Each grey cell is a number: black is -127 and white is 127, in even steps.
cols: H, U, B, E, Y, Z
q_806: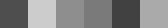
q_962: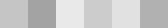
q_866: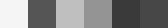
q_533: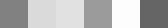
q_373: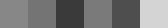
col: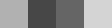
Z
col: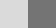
U
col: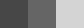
Z
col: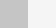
H
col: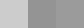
E

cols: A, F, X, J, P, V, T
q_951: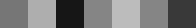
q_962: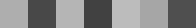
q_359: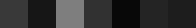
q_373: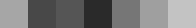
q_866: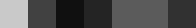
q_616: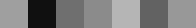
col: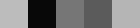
P
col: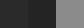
J
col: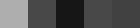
F
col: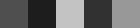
T
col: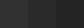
J
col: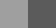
V
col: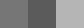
P

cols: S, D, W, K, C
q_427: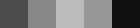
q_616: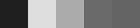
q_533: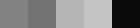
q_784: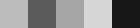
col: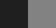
S
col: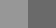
K
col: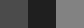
S
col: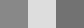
D
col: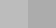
W
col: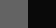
C

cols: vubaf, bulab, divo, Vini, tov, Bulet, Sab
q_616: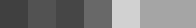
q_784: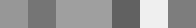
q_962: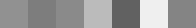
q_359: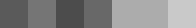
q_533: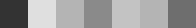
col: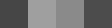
divo
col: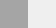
Bulet
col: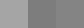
Sab
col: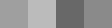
Vini
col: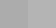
Bulet
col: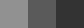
vubaf

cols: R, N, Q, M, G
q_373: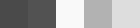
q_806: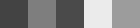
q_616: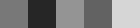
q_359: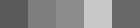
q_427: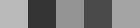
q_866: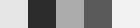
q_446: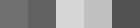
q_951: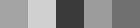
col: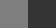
N
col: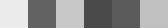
M
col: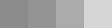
Q
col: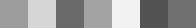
G
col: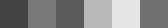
R

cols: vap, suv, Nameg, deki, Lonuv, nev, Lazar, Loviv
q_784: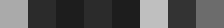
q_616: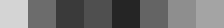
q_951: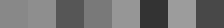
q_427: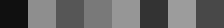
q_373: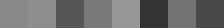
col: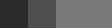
deki
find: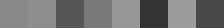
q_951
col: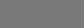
deki
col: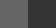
nev

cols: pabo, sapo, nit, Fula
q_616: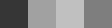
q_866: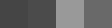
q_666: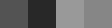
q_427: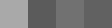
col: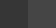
pabo
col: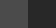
sapo
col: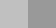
nit

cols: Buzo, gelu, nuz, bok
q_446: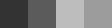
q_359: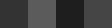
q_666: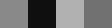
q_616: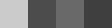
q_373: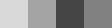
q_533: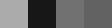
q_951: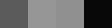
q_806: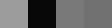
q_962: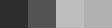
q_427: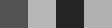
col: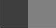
bok
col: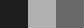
nuz
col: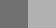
bok
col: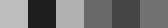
nuz

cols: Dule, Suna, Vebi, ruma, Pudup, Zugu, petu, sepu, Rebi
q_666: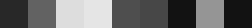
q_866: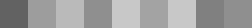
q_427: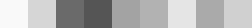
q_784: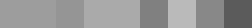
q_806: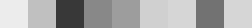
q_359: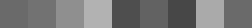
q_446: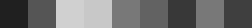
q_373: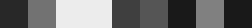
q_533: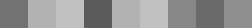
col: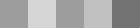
Suna
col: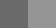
Vebi
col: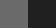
Dule
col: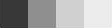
Vebi

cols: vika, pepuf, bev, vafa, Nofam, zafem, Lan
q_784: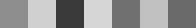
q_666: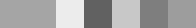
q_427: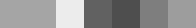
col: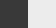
bev
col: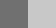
Nofam
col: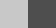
Nofam
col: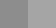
vika

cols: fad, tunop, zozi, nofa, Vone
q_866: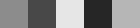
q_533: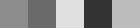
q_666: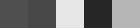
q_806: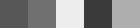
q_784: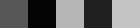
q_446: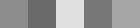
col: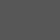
fad
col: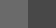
tunop
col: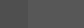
fad
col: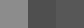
fad

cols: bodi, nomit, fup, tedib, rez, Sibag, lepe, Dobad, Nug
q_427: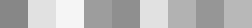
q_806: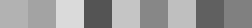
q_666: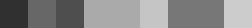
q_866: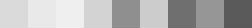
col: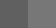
Dobad
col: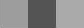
tedib
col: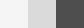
fup
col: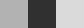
bodi

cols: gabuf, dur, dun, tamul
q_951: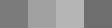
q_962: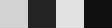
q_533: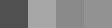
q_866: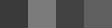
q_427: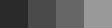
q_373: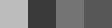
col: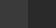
gabuf
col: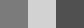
gabuf

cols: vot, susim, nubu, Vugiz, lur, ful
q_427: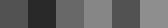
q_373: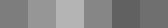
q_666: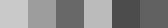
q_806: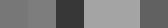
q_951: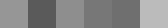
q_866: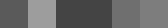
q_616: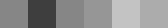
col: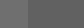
ful
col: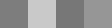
vot
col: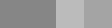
Vugiz
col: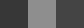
nubu
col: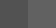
lur

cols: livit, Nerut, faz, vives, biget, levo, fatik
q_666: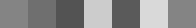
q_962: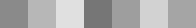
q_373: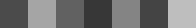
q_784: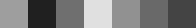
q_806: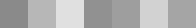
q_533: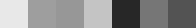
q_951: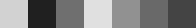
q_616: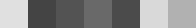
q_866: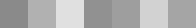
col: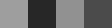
biget
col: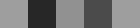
biget

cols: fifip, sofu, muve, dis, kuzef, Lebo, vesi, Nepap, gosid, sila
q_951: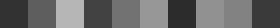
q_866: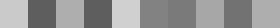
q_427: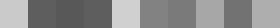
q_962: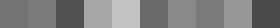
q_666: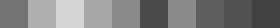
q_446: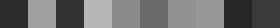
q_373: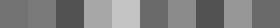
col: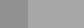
Nepap
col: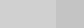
kuzef

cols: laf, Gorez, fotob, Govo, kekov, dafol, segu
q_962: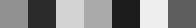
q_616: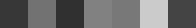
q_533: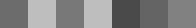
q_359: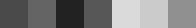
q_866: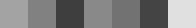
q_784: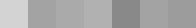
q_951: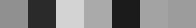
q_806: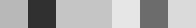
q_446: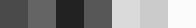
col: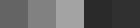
Gorez
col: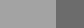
dafol

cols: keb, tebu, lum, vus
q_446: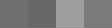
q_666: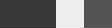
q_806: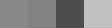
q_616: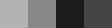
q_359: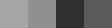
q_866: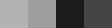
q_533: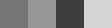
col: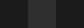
lum
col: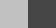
vus

